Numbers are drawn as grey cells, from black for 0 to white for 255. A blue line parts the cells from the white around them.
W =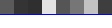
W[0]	90
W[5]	118
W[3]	227
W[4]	85

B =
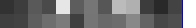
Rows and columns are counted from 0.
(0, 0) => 50
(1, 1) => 66
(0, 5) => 93
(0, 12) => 67
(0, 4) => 230
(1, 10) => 99
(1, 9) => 136
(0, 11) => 41

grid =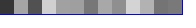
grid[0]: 54
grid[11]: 116
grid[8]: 143
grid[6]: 119

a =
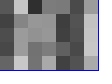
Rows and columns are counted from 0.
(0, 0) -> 87
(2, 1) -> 155
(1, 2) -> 151
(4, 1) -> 200
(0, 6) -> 156
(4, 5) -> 82
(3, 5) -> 73
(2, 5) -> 80
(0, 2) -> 47
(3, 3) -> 125
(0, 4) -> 122

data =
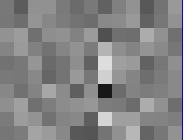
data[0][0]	120
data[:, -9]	[122, 124, 145, 133, 116, 116, 139, 140, 132, 136]
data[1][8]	139
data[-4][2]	131
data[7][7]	124
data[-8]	[146, 156, 112, 142, 145, 130, 155, 80, 112, 110, 172, 145, 112]
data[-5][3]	102
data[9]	[118, 124, 164, 155, 136, 88, 85, 116, 145, 183, 100, 119, 146]
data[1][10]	98
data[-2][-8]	136
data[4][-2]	119
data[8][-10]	114
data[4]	[114, 120, 149, 106, 116, 142, 97, 221, 159, 154, 98, 119, 143]
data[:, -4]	[146, 153, 110, 131, 154, 132, 131, 108, 159, 183]
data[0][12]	153
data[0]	[120, 92, 145, 145, 122, 107, 121, 97, 128, 146, 88, 115, 153]
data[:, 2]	[145, 148, 112, 129, 149, 136, 131, 112, 147, 164]
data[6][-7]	143
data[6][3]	167

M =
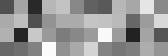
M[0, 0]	80
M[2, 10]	164
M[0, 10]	229
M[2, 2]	200
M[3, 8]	119
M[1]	[170, 190, 80, 147, 171, 171, 196, 194, 186, 103, 156, 216]
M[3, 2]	129
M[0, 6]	97
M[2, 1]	36
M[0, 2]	41
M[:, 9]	[167, 103, 34, 126]

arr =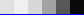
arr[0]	225
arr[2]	216
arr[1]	240
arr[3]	163

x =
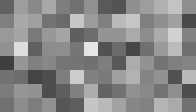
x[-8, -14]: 98
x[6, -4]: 137
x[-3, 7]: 122
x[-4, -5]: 172
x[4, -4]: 146
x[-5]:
[145, 221, 96, 140, 142, 118, 229, 82, 107, 71, 112, 154, 187, 110]
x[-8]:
[98, 157, 136, 168, 126, 113, 145, 89, 83, 143, 157, 176, 195, 142]
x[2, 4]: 165
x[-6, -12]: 121
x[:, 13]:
[142, 73, 130, 110, 132, 185, 77, 113]
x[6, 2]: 146
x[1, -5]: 198
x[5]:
[114, 109, 68, 77, 126, 204, 129, 122, 159, 178, 132, 146, 81, 185]
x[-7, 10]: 127
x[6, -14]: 124
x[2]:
[153, 165, 121, 152, 165, 95, 109, 148, 147, 170, 140, 171, 209, 130]
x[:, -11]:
[168, 115, 152, 140, 135, 77, 78, 145]
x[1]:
[127, 169, 160, 115, 106, 198, 156, 128, 186, 198, 127, 143, 160, 73]
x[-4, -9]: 116
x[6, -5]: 145
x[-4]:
[63, 150, 128, 135, 118, 116, 112, 126, 88, 172, 146, 115, 128, 132]
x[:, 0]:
[98, 127, 153, 145, 63, 114, 124, 113]
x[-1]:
[113, 140, 125, 145, 86, 93, 197, 185, 162, 135, 130, 181, 170, 113]

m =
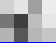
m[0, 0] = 208
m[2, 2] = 183
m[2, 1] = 87
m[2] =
[180, 87, 183, 198]

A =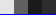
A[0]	229
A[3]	45
